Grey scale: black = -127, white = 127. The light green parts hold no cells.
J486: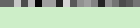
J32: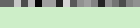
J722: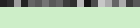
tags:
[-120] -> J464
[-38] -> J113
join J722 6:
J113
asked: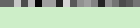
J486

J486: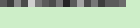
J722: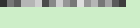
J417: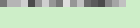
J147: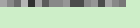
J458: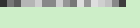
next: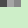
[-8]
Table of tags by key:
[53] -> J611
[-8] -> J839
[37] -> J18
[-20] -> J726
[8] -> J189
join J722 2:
J839
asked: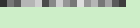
J722
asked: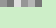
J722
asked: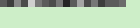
J486
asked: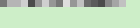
J417
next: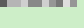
[94]

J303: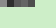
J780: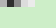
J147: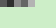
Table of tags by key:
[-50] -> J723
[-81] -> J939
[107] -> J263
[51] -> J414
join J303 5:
J723
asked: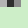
J780
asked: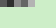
J147
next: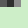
[-26]
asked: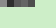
J303

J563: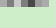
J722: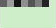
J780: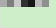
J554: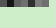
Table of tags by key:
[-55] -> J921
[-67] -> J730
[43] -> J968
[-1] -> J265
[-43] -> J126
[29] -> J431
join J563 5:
J921
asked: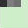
J554
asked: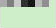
J780

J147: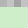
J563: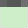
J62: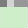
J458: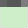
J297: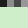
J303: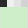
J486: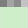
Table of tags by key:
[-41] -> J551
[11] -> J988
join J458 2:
J551
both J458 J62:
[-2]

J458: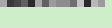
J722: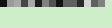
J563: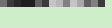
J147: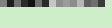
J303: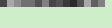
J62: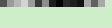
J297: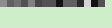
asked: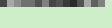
J303
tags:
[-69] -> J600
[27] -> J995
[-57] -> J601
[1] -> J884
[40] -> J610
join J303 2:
J610
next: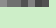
[-69]
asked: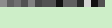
J297

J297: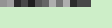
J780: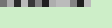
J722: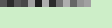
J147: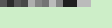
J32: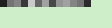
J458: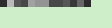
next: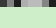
[59]
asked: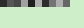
J722
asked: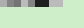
J147
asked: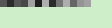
J722
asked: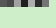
J722

